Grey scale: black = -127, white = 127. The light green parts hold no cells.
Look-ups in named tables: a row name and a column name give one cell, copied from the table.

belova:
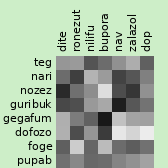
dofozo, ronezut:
-50
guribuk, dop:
-12
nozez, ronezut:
-15
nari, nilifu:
51
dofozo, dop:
108
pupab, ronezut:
8
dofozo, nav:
102

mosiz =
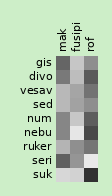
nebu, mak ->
6
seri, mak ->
-31
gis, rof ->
14
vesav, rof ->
-12
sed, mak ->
56
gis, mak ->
-26
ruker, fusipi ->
15
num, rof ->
-34
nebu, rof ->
-54
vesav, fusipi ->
37
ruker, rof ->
-10
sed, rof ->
14
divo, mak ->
-6
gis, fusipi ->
70
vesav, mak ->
56
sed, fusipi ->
34
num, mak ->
6
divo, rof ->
-37

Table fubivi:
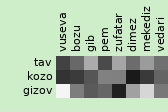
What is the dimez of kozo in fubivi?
-101
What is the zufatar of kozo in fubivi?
0
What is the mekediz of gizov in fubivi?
86
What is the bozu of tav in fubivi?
-23
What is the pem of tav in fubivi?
-53
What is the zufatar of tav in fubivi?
37
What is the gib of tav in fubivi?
43
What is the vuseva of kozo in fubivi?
-76
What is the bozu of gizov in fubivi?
-2
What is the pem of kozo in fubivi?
1
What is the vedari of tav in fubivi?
-15
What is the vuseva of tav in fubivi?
-61
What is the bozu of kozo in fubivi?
-68
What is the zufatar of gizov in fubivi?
-95
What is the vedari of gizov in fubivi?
-7
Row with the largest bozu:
gizov

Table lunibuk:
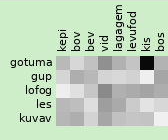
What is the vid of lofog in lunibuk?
10
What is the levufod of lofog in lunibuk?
43
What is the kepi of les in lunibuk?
56
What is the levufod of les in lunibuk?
75
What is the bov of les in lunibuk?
62
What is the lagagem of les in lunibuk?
42
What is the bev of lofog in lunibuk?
70
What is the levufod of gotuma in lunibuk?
68
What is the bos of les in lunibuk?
87
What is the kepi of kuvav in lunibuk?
54
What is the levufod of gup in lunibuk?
82
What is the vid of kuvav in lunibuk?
38
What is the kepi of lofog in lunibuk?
110
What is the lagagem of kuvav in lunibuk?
65
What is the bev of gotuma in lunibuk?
65
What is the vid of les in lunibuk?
30
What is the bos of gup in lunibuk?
38

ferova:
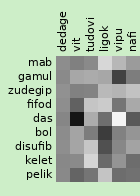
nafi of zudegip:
66
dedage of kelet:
8
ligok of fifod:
75
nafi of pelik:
-14
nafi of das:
-38
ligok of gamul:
39
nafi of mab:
27
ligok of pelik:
68
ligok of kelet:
-21

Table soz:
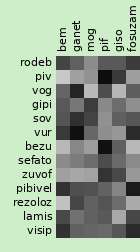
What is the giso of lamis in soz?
40
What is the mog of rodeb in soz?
12
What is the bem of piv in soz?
72
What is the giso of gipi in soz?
-19
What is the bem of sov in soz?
-43
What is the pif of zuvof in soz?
-76
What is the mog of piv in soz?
18
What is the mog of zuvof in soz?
34
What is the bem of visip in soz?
-78
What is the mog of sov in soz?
-59
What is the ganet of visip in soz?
-30
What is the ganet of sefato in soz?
-3
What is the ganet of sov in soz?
-79
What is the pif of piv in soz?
-114
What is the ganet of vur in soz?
-111
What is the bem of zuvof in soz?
32

